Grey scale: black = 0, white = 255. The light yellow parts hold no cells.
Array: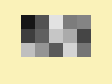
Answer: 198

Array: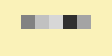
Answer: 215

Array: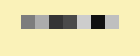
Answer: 74

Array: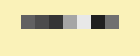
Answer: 165

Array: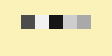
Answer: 22

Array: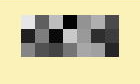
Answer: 201

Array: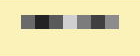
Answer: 208

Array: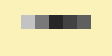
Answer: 39

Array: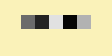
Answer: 225
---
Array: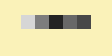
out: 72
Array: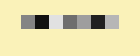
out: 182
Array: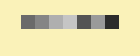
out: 44
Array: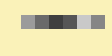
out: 134
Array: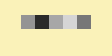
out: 119
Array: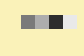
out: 233
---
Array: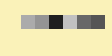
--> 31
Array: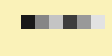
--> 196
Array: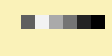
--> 170
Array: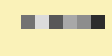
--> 88
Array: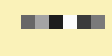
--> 29
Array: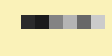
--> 131
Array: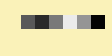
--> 121
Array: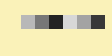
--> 35
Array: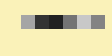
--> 33
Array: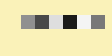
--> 222
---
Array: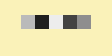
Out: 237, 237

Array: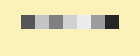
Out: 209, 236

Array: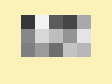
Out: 189, 243

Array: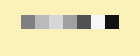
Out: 160, 246

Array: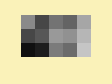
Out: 153, 197

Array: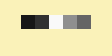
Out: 249, 249

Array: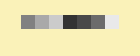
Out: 51, 233

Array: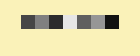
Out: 230, 230
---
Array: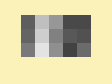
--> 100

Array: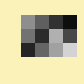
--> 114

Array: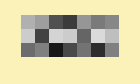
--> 204

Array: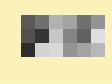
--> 81

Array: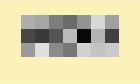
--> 71

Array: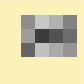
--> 157

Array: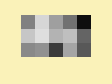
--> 198

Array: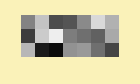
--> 61

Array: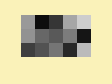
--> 146

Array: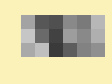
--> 198
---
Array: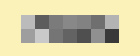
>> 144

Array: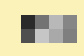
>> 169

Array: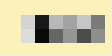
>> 76

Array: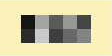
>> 104

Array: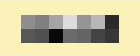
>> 68

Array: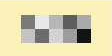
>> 157
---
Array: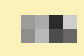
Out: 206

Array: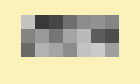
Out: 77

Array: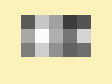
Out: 212

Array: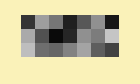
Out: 197

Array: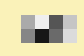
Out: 197

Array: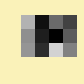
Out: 92

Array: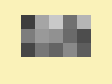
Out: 77
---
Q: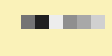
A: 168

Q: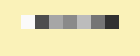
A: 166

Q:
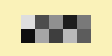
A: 166

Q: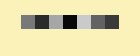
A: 121

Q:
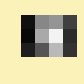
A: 169

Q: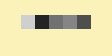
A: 113

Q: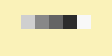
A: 136
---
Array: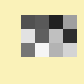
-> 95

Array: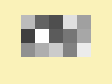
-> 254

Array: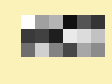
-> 65

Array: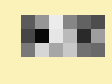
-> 8

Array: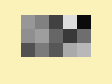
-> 158

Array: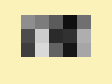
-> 204
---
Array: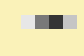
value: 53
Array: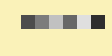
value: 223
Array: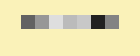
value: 33
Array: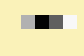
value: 95
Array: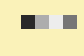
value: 237
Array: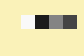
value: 132
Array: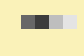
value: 190
